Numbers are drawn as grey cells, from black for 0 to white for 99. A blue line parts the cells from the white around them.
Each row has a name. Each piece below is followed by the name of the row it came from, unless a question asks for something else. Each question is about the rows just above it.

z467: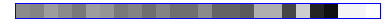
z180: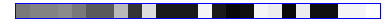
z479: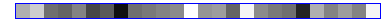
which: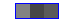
z479
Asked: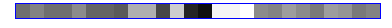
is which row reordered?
z467
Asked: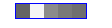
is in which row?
z479
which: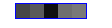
z479
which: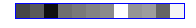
z479
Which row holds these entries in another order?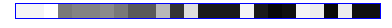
z180

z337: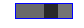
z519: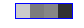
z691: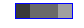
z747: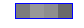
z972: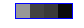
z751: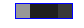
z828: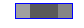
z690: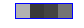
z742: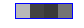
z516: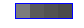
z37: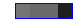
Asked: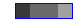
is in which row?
z691
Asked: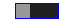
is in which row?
z751
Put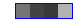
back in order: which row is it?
z690
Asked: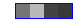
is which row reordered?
z742
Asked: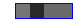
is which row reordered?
z337

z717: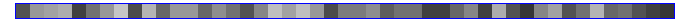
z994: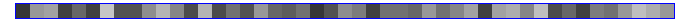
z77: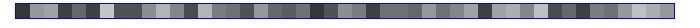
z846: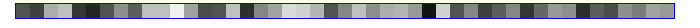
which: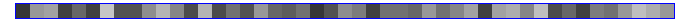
z994
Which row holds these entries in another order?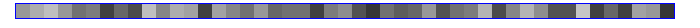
z77
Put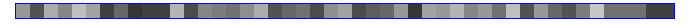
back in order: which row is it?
z994
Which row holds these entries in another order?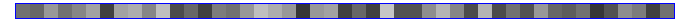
z994

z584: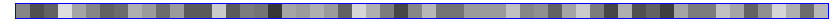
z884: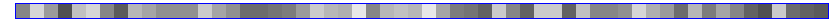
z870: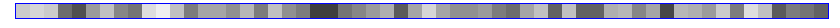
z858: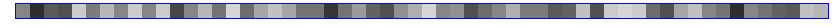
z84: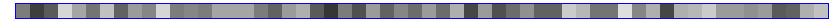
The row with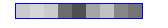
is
z858
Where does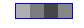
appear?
z584
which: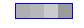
z84
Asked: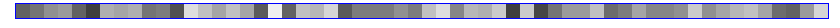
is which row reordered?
z870
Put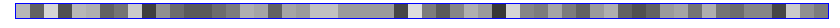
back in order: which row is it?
z84

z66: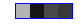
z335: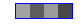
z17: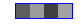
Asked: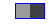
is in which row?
z17
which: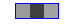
z17
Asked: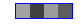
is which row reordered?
z17

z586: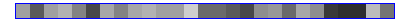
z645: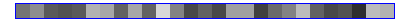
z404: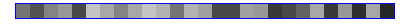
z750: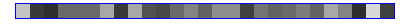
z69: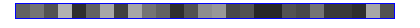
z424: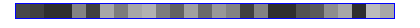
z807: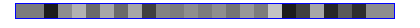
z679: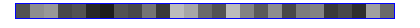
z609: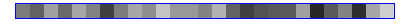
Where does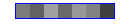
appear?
z424
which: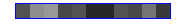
z69

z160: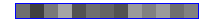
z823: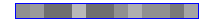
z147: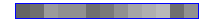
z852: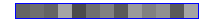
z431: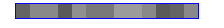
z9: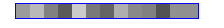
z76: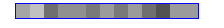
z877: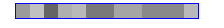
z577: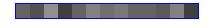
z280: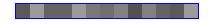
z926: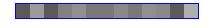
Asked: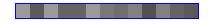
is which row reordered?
z280
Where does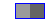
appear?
z280
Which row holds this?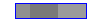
z431
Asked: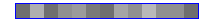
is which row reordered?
z823
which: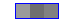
z160
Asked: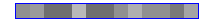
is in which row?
z823

